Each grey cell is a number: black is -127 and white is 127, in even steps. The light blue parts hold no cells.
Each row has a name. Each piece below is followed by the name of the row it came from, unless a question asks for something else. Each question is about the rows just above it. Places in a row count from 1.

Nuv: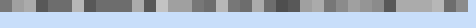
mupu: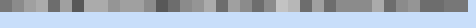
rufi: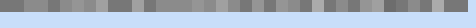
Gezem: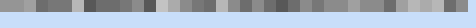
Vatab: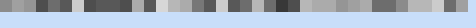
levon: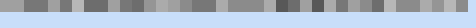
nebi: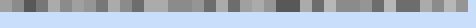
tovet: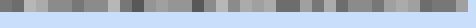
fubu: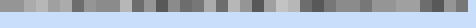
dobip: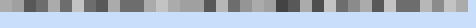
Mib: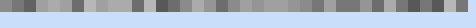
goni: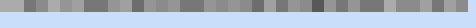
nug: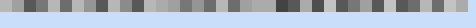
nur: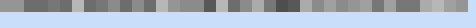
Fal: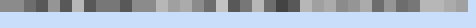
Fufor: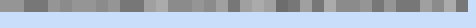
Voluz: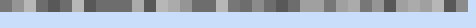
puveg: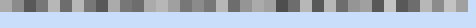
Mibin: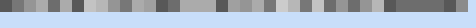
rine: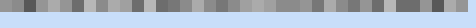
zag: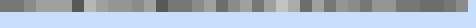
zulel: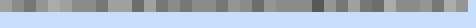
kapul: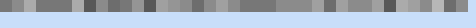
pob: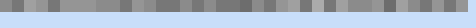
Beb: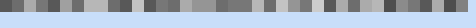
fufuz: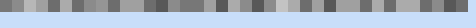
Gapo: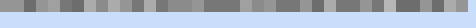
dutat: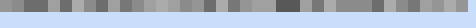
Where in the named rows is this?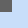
Mib, 3
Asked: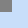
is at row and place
Beb, 39
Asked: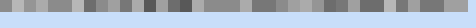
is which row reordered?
levon

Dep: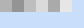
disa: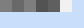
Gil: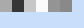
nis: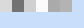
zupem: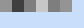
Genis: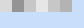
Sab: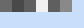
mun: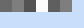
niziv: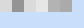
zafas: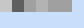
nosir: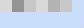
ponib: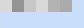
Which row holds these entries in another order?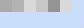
ponib
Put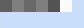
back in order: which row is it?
mun
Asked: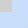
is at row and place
nis, 3
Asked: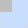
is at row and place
Dep, 3

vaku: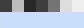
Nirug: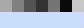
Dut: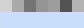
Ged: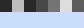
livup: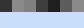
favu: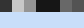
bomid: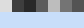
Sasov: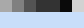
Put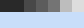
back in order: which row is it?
Ged
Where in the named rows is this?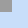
Dut, 5
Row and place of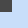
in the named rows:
Ged, 4
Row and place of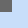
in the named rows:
favu, 6

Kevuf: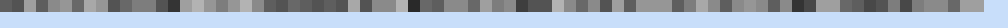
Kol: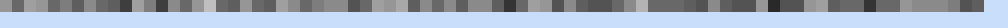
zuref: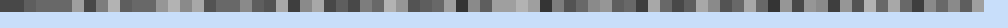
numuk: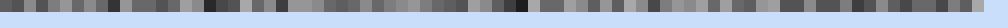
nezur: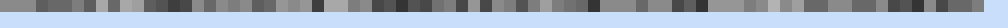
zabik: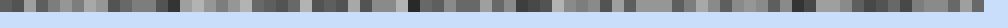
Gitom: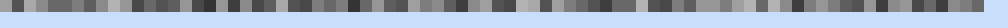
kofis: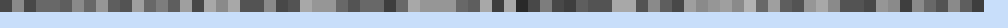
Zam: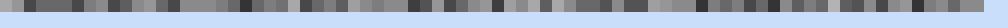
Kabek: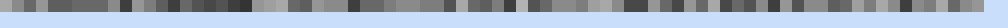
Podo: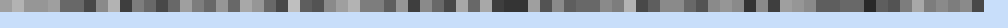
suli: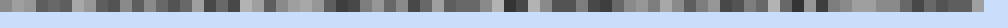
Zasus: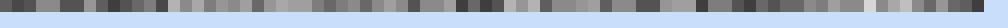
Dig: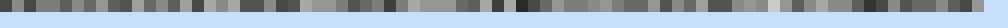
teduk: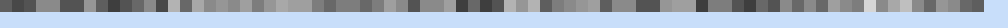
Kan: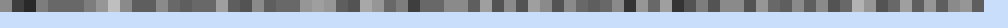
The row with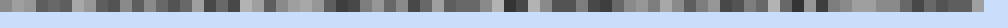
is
suli
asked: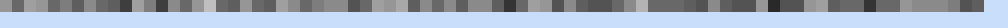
Kol
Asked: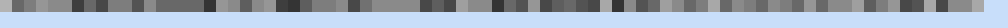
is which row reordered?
Zam
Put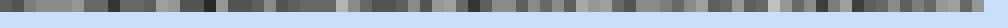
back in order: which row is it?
Kol

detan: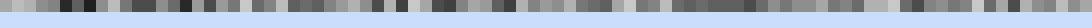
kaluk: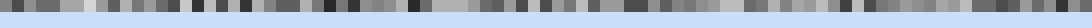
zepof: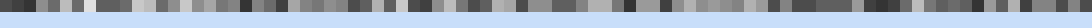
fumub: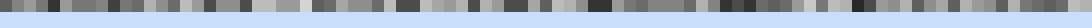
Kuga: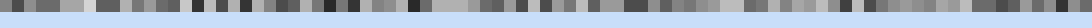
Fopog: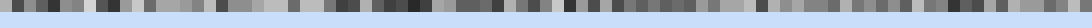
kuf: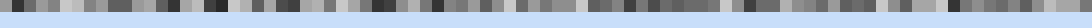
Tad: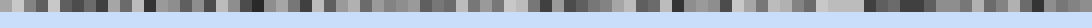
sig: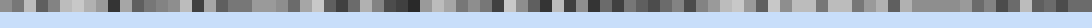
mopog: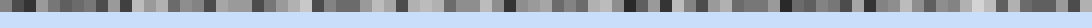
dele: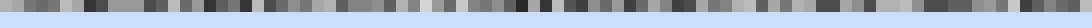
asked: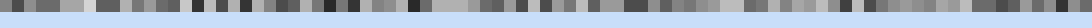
Kuga
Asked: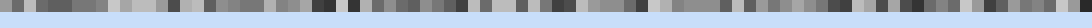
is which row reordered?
Tad
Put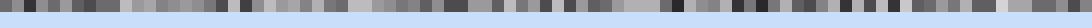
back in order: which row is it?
Kuga
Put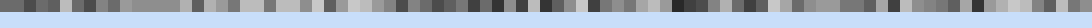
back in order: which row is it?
sig
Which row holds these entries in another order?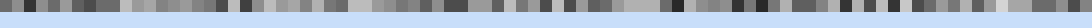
kaluk
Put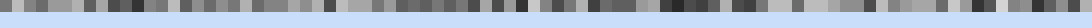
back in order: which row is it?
Fopog
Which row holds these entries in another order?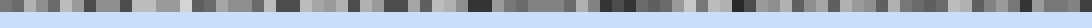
fumub

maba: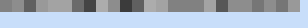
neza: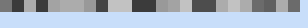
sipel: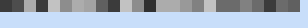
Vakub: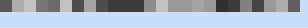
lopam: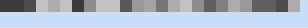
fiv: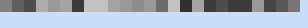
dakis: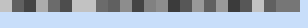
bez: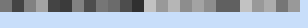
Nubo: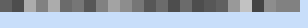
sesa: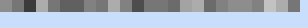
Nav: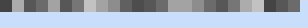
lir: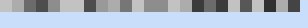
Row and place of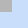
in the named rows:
bez, 15
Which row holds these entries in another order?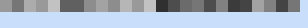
bez
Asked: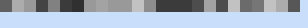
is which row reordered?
Vakub

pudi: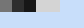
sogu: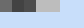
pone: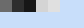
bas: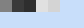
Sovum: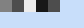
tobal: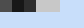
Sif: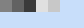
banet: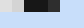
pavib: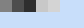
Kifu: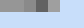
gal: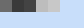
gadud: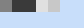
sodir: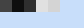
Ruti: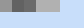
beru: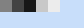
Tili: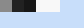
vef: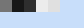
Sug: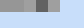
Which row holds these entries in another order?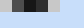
tobal
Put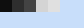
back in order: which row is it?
sodir
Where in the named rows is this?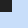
Tili, 2
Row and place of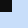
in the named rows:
sodir, 2

